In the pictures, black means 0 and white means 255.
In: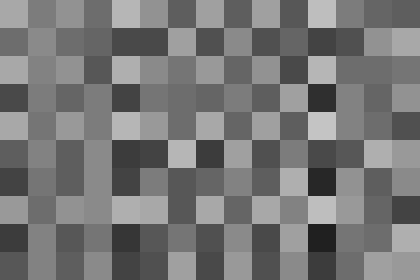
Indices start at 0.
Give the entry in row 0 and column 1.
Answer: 124
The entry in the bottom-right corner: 153
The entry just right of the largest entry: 130
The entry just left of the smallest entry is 160
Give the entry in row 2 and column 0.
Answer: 168
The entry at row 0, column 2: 146
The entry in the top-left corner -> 168
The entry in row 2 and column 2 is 146
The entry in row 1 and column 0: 109
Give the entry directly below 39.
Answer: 190
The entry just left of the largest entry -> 94
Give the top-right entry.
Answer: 94
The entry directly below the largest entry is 73
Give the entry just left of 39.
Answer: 175
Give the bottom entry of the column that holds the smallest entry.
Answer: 60
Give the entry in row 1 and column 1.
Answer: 138
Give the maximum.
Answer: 196
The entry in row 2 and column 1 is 130
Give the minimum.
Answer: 32
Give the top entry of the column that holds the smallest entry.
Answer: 190
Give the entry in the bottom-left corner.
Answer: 87
